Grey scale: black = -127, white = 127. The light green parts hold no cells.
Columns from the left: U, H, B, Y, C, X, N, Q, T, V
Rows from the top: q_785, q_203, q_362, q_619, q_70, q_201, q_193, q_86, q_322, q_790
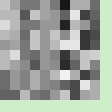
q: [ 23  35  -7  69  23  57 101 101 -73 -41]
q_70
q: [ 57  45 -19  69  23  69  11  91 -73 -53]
q_619
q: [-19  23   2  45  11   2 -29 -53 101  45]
q_322

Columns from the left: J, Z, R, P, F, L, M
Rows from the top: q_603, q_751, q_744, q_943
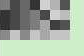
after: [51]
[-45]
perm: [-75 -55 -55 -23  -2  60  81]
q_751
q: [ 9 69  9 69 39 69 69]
q_943

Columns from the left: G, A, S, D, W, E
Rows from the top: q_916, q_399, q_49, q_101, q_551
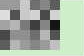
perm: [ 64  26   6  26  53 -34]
q_551
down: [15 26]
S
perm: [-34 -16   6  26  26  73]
q_916
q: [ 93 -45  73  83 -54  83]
q_399

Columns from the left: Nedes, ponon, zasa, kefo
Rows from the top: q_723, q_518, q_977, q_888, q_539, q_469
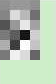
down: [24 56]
zasa
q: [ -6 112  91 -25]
q_469
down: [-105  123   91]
zasa
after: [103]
[34]
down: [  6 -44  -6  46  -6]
Nedes

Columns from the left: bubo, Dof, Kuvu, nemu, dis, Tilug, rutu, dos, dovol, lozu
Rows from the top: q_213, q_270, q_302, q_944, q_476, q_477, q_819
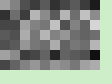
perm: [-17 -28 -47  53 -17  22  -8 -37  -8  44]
q_476
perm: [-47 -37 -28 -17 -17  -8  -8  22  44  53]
q_476

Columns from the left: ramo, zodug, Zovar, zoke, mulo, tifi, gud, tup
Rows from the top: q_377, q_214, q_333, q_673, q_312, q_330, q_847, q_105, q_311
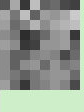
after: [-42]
[40]
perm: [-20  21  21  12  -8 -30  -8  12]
q_105
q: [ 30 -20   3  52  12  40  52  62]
q_333

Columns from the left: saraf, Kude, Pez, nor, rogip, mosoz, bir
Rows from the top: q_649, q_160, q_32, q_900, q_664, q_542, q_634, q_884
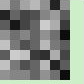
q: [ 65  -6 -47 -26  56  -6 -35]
q_664
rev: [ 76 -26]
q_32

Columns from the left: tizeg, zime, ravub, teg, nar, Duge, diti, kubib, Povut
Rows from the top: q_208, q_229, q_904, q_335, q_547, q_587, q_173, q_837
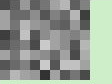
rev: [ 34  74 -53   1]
q_547
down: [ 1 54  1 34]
ravub
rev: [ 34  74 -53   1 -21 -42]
q_547
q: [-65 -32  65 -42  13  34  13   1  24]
q_335
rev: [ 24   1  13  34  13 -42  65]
q_335
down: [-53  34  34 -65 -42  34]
tizeg

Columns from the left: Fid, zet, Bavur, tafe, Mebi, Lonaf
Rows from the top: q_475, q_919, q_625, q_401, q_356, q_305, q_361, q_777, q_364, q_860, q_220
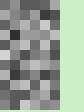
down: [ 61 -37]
Bavur
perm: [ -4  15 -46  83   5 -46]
q_305
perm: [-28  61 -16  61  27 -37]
q_356
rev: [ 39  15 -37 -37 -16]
q_860
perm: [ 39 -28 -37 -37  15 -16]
q_475

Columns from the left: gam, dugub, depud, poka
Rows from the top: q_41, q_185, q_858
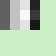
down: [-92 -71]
poka
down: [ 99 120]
depud

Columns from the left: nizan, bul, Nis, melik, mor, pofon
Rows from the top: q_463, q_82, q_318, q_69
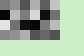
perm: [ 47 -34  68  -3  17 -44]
q_463
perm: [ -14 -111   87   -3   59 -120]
q_82
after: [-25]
[-44]
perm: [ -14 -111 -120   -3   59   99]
q_318
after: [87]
[-111]
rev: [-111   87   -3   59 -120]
q_82
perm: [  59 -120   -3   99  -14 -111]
q_318

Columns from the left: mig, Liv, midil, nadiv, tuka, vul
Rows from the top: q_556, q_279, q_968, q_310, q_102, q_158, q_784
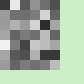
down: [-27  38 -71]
vul
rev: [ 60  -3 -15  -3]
q_784
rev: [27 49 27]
q_968
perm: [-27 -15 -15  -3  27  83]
q_279
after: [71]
[60]

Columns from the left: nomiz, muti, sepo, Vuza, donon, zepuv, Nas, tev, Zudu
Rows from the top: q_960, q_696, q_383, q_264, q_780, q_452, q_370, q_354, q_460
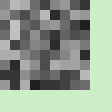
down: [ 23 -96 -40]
Zudu
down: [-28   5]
sepo
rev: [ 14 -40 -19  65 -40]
q_383

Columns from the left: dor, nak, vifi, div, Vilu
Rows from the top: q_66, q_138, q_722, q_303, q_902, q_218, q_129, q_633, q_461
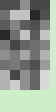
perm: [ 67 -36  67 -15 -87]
q_303
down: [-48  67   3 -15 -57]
nak

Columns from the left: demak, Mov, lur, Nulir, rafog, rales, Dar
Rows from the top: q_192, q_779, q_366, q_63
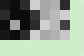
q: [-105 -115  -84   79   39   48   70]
q_63
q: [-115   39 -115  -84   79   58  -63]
q_366
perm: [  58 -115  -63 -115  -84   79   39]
q_366
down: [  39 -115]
Mov
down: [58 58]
rales
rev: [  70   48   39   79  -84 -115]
q_63
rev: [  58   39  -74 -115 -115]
q_779

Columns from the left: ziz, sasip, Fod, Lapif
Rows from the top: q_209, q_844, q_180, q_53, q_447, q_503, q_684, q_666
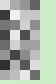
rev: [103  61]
q_666
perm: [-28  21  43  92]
q_209
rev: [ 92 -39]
q_684
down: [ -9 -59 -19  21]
ziz
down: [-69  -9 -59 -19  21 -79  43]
ziz

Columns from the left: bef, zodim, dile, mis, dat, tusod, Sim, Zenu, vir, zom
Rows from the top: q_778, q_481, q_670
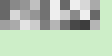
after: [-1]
[53]
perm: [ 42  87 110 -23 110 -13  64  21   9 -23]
q_778
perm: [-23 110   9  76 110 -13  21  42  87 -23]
q_481
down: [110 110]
tusod

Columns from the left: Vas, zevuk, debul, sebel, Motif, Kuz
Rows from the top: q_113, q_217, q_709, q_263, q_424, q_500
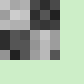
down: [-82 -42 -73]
Motif
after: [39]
[48]
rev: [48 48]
q_709
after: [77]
[68]
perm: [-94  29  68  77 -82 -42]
q_217
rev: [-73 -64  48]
q_709
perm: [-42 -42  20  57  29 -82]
q_424

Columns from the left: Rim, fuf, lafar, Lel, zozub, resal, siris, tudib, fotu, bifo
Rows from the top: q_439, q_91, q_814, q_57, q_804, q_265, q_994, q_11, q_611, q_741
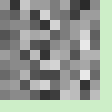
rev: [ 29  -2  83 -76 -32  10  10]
q_814
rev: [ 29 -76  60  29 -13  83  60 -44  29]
q_611
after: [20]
[29]

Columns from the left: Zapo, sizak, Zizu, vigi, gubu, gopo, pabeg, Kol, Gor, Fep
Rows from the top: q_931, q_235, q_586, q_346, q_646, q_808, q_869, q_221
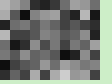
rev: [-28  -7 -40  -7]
q_586
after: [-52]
[-7]
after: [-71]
[-17]

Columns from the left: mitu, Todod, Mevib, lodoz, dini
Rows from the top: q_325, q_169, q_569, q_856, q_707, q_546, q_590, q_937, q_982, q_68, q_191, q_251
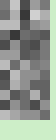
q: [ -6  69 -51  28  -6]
q_325
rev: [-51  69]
q_325
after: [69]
[-51]
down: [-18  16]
Mevib
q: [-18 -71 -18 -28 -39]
q_856

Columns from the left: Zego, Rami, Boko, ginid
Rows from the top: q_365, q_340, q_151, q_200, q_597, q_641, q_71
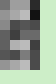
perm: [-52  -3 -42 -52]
q_641
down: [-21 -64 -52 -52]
ginid
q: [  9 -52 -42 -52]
q_151
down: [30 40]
Rami
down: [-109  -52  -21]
ginid
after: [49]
[59]

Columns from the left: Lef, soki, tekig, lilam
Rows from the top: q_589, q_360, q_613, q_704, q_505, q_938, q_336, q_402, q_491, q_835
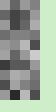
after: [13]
[56]
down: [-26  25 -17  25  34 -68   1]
Lef
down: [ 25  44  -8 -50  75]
lilam

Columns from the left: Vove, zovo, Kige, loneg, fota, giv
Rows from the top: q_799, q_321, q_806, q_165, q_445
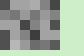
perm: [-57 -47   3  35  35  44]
q_799
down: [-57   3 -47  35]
giv
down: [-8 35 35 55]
zovo
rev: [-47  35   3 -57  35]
q_806
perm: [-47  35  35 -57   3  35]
q_806

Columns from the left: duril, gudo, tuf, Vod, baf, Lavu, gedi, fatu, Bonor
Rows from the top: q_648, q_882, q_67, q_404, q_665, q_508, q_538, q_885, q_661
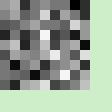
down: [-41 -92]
duril
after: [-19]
[-31]
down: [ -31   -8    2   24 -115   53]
Vod
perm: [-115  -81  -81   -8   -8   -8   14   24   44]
q_538

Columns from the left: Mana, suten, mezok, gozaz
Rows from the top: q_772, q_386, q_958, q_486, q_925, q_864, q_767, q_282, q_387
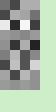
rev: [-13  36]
q_386
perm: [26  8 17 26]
q_486
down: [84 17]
gozaz
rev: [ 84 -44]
q_767
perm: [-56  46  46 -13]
q_772
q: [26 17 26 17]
q_387

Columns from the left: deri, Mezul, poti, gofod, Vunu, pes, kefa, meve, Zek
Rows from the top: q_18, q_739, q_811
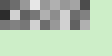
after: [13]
[81]
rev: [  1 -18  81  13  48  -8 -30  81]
q_739

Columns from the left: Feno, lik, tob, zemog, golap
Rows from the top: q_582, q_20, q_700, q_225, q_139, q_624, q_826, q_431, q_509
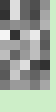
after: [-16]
[50]
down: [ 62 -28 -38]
Feno
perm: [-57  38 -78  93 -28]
q_20

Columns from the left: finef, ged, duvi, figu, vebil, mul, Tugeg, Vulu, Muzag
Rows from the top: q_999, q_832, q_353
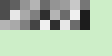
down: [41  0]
duvi
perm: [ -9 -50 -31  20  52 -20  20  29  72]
q_999
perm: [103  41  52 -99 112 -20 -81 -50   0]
q_832
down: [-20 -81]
vebil
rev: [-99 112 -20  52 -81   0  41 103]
q_832

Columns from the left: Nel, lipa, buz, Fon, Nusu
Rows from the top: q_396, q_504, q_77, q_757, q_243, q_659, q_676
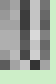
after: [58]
[-56]
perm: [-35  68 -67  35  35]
q_77
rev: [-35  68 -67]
q_77

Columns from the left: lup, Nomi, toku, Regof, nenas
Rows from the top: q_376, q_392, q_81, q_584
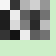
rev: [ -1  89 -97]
q_81
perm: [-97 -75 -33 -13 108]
q_392

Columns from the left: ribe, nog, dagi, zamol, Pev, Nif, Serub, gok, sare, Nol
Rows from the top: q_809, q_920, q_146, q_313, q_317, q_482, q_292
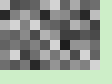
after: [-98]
[20]
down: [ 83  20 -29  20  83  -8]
Nif
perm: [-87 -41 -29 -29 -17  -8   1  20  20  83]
q_292
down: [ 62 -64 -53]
Nol
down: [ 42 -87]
Pev
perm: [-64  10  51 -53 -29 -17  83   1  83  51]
q_146
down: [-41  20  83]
sare

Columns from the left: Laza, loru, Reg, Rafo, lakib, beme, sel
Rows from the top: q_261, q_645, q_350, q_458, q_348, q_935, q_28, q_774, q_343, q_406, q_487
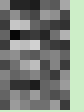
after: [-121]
[-78]
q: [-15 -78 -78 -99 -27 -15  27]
q_343
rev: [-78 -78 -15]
q_343
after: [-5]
[4]

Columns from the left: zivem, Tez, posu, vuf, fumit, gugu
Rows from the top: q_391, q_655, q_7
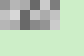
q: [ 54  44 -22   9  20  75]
q_7
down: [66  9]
vuf
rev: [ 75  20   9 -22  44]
q_7
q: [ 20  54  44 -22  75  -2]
q_391
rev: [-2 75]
q_391
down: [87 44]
Tez
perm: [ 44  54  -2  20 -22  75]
q_391

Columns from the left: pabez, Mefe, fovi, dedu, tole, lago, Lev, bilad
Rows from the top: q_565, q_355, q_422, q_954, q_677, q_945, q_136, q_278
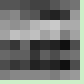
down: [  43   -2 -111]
Lev
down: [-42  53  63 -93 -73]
dedu
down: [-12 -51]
bilad
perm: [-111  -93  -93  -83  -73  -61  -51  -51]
q_136
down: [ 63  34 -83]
tole

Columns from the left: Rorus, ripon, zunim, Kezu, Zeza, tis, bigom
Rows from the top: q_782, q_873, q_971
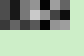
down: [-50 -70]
Rorus
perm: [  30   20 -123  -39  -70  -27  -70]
q_971
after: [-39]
[-123]
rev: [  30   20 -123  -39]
q_971

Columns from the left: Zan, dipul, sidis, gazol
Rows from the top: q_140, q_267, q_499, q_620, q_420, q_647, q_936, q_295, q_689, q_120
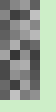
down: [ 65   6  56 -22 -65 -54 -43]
gazol
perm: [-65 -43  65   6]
q_267
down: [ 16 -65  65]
dipul
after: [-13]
[46]

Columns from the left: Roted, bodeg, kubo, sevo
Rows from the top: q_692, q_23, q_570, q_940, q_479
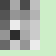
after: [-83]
[41]
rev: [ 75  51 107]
q_570
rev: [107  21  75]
q_479
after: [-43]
[21]
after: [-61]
[41]

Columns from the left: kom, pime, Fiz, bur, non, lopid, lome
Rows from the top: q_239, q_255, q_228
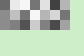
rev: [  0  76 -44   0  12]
q_228
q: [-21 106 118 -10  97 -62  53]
q_239

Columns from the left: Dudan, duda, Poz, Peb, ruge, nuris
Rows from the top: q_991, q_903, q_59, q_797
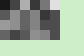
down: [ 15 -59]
duda
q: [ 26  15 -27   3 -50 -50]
q_59
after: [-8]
[96]
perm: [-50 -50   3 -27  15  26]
q_59
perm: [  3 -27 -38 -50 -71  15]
q_903

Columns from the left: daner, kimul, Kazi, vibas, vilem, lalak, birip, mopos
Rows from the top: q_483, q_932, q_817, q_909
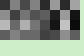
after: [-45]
[-33]
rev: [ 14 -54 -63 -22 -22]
q_909
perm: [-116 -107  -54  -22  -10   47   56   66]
q_817

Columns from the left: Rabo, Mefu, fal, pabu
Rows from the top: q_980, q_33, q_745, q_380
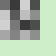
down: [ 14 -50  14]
pabu
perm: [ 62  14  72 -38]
q_33
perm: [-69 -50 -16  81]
q_980
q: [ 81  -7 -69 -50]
q_745

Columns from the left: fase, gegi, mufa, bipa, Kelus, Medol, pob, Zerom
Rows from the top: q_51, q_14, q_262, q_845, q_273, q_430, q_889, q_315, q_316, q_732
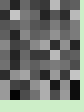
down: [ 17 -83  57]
Medol
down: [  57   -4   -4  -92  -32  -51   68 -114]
Zerom
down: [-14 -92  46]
Kelus

